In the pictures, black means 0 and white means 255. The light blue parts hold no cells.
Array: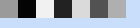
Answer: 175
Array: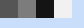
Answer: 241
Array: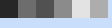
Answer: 173
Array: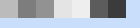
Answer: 59
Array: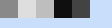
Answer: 67
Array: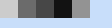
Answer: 147
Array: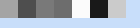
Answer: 203
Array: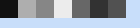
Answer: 81
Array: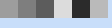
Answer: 186
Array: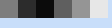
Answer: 231
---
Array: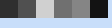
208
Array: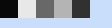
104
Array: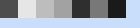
189
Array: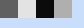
11
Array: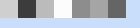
187
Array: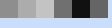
195
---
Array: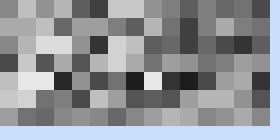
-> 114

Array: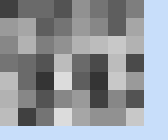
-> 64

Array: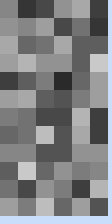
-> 124

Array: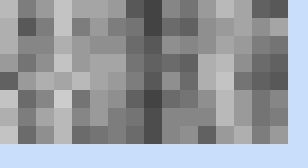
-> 107

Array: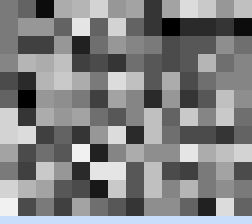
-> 75

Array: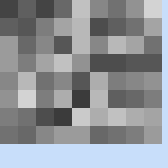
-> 104
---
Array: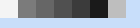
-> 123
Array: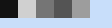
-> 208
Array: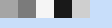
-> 123
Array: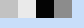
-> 234
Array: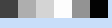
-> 174
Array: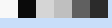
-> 10
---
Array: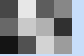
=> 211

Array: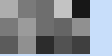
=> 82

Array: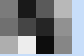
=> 13

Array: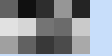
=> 75

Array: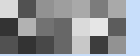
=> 61

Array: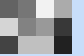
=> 192

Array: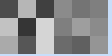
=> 96
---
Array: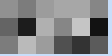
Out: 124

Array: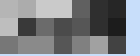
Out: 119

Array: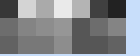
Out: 98

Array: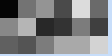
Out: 96

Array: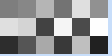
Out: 45

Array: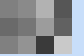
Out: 128

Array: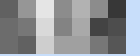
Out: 108

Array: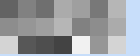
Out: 212

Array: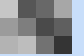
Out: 179
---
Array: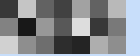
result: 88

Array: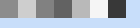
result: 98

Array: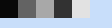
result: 168

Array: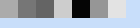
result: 205

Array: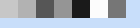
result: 149

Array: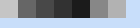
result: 50
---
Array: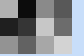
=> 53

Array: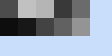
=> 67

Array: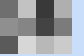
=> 133

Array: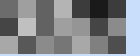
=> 149

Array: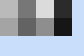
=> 99

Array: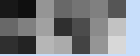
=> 76

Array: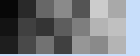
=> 126

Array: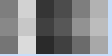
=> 87

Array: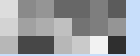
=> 115
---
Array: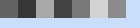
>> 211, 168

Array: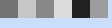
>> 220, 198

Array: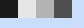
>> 230, 179

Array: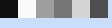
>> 250, 212

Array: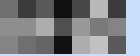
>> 193, 184

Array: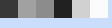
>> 251, 209
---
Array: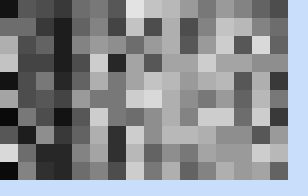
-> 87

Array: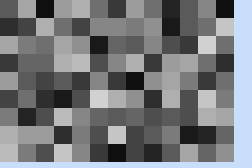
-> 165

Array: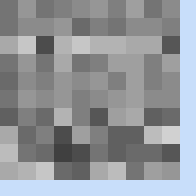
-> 150

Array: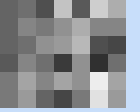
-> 111

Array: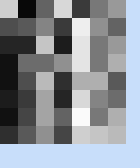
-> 8

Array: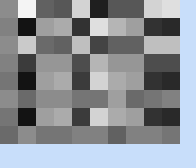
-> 244

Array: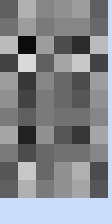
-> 176
